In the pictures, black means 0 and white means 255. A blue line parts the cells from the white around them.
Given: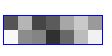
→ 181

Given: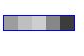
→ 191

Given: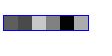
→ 74

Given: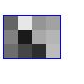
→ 231

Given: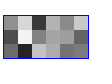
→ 215

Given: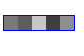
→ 93

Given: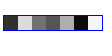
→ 219

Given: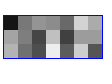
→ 120
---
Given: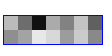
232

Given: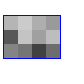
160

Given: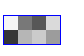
203

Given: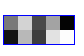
61

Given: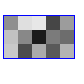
27

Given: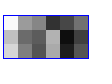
92
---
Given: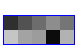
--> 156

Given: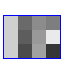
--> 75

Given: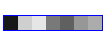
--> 96

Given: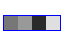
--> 153

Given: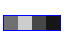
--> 205

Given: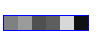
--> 94

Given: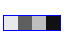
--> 95
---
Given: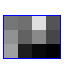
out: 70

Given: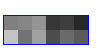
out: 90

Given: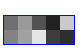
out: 46

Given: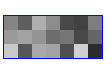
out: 101

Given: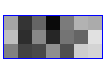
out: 225

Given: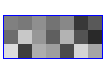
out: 41
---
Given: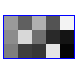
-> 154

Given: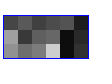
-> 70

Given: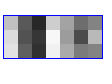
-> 192

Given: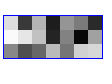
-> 222

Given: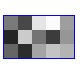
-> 122

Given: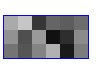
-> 170

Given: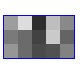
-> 157

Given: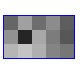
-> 102

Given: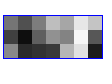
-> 117
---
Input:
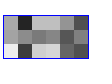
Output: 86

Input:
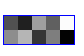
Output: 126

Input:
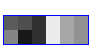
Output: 167

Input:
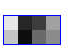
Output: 106

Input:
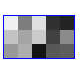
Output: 65

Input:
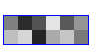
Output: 198

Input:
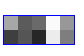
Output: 236

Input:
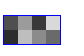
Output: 139
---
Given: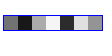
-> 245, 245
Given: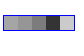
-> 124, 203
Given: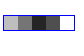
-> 37, 254
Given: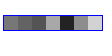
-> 168, 210
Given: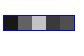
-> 195, 195
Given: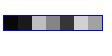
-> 133, 209
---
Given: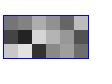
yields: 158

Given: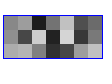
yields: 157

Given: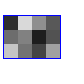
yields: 68

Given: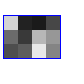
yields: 232

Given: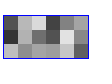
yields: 198

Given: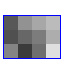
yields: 111

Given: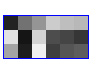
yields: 85

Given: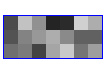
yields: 117

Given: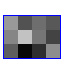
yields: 46

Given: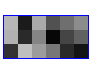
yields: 42
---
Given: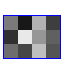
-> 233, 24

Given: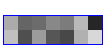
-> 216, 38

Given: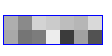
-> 237, 59

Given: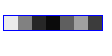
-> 235, 11

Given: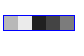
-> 235, 33

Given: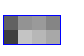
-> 196, 62

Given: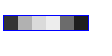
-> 237, 31

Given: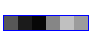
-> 192, 7
